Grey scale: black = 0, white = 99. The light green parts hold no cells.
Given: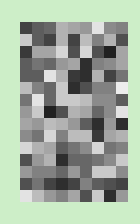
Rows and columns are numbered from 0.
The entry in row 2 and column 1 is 64
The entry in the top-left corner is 26
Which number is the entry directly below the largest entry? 36
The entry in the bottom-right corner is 59
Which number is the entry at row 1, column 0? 78
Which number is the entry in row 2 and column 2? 64
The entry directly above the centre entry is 78
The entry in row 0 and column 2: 40
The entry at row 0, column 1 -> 36
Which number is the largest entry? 92
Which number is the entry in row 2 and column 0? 22
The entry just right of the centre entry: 64
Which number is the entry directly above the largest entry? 45
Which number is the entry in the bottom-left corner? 88
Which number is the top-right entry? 50

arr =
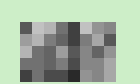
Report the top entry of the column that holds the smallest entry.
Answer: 25
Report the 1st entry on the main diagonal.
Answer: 34
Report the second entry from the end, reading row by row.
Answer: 52
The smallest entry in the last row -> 16
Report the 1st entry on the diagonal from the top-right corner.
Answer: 52
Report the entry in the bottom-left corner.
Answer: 25
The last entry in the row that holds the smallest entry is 65
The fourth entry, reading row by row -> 44
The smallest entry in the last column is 34

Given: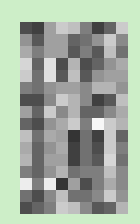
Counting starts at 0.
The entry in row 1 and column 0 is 57
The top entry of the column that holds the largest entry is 25
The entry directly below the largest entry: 25
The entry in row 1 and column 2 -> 62
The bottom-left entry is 30
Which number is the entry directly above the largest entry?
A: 39
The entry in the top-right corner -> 79
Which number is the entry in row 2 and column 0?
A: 66
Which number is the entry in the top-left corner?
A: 30
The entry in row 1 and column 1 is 34
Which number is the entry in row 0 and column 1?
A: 25
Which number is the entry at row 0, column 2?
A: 62
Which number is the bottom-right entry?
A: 70
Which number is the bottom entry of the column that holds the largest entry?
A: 34
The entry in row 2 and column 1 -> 49
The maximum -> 96

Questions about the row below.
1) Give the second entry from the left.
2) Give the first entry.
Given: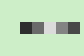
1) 41
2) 18

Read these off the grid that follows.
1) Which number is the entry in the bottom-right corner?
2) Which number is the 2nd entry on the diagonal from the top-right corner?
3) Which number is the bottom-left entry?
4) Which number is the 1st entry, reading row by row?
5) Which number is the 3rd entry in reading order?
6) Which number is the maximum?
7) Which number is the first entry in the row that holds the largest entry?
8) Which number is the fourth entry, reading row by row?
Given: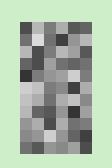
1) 30
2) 58
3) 44
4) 30
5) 48
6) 85
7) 44
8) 67

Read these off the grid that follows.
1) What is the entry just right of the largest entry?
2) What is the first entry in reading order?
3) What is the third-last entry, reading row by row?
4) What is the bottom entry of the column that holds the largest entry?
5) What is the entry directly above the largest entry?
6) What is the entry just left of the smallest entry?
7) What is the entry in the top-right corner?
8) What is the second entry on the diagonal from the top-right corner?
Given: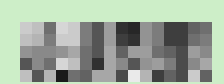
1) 70
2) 79
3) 29
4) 91
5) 33
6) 70
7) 43
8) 43

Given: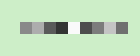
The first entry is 53
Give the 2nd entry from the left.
67
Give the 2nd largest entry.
76

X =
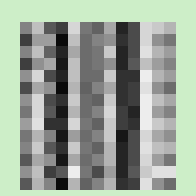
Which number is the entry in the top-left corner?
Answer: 51
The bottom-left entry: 34
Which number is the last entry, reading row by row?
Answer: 42
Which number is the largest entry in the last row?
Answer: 87
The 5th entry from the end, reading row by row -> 19
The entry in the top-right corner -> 70
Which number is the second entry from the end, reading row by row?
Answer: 56
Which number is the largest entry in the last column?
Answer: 87
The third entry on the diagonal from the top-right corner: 87
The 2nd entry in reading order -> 74
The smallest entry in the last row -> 4
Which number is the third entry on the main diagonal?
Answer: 38
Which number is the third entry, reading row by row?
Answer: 34
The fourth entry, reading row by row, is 24
